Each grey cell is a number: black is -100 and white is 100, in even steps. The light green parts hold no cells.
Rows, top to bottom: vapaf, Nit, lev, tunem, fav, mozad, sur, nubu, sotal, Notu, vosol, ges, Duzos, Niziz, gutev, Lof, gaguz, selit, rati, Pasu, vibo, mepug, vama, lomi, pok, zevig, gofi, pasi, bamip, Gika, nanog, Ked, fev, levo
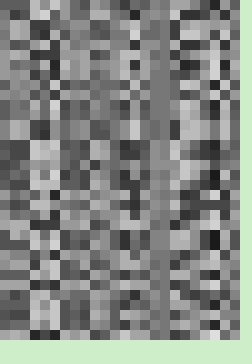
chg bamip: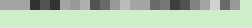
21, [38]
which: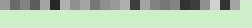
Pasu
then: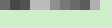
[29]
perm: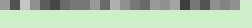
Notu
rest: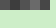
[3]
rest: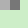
[-17 -70   3  12   3  55 -61 -61 -44   3 -61  12]

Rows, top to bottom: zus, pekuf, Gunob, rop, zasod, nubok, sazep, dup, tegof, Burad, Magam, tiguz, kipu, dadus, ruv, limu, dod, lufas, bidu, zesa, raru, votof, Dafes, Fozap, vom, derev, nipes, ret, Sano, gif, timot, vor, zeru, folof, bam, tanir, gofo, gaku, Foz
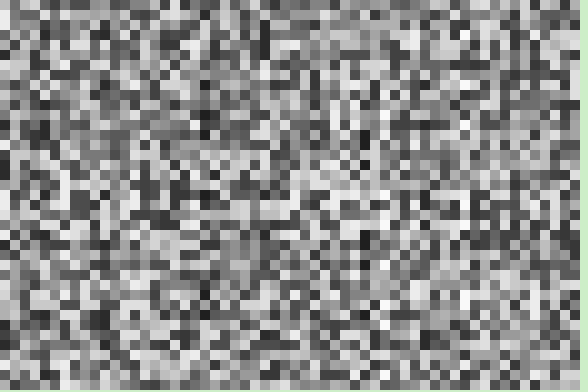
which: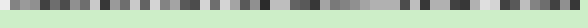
Gunob
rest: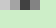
[ 58  -5 -14  21  21  21  75  39   3 -22  66 -57  -5  39  13  13 -14 -49
 -14  75 -14   3  -5  29  13 -57  66  29 -30 -30 -22  -5]
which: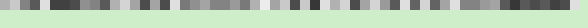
dup
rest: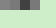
[-14 -14 -22  -5  58 -49  13  29  13  -5  66   3  49 -49 -14  -5]
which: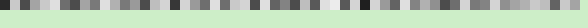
dod
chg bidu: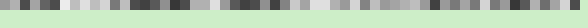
16, [-40]
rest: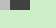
[-40 -66 -49 -40  29  95  29 -40 -40 -14  29  13  -5  29  -5 -40  29]

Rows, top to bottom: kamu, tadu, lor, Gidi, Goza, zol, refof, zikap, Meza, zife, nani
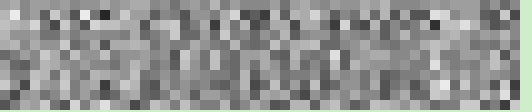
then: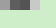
[-43]
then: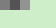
[15]
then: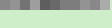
[7]
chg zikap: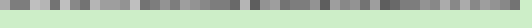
11, [34]
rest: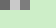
[  7 -18  15  -2  42 -26   7  15  15 -18  15   7  -2  15 -26   7  42  -2
   7   7  34  42  24   7  24  15  42   7]
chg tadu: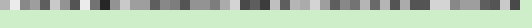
44, [75]

